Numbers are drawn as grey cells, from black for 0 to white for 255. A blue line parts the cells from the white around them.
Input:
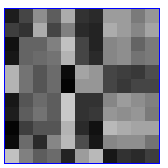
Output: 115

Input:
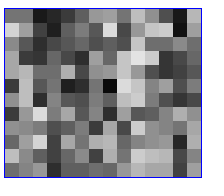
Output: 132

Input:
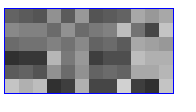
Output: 182

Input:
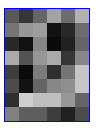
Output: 101

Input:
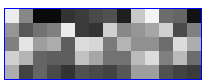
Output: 108

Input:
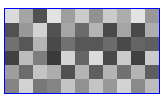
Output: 94

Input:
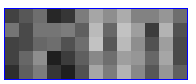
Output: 73
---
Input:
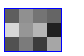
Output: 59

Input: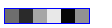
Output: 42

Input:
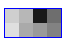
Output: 110

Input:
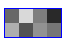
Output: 83

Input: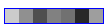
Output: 79

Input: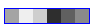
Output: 96

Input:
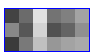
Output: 67

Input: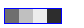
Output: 111
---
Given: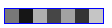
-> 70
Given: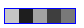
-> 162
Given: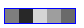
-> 213
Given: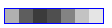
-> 79
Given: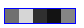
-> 48
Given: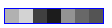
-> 28
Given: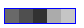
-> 50
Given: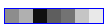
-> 94
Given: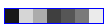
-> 63
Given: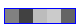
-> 188
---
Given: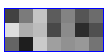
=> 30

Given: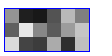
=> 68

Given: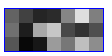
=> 8

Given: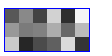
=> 38

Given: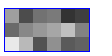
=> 185

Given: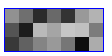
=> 97
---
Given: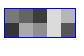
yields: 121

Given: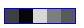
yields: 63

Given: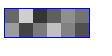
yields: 103

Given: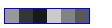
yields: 152

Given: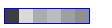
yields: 62

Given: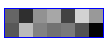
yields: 101

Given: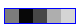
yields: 124

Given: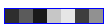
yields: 46

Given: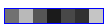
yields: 113
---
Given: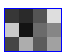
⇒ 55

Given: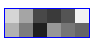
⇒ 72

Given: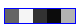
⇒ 101

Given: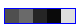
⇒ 79

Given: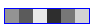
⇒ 119

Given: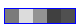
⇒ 123
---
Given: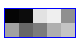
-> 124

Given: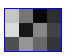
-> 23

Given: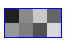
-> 126

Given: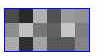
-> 97

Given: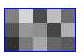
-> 143

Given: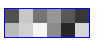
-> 138

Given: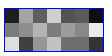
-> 156

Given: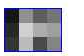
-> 209

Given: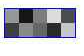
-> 103
